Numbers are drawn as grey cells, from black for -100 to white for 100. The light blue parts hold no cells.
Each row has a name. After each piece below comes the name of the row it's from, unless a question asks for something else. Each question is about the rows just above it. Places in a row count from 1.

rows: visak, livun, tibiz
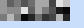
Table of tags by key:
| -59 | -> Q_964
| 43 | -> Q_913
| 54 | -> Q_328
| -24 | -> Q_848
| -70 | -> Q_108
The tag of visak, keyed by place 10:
Q_328
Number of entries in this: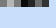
7

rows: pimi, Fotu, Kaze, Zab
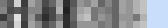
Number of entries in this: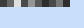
10
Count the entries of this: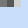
3
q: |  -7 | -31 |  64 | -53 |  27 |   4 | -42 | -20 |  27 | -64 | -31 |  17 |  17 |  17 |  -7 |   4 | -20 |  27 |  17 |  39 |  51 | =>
Zab

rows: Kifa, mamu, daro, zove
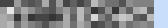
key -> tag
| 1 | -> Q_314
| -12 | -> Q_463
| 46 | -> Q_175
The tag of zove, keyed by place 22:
Q_314
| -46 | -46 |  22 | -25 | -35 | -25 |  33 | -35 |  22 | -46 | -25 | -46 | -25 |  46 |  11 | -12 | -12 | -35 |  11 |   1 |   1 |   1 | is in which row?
Kifa
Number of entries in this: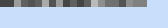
21
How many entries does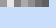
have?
7

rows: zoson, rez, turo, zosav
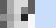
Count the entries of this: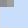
2
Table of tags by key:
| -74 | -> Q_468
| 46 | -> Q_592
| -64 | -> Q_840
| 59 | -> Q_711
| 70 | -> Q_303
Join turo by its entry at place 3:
Q_711
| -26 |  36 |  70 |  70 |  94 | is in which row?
zosav
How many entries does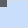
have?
1

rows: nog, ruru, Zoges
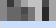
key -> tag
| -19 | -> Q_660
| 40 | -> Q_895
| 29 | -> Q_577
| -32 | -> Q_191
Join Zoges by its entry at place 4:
Q_191
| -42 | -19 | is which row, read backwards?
ruru
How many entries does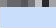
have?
8

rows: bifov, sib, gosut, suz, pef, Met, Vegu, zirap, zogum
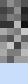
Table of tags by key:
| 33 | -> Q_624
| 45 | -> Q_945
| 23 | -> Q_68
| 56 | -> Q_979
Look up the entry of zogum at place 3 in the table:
Q_68
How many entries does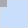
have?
1
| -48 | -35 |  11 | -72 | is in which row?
sib
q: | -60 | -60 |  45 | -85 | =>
suz
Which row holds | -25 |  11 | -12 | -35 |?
bifov
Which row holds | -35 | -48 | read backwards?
sib

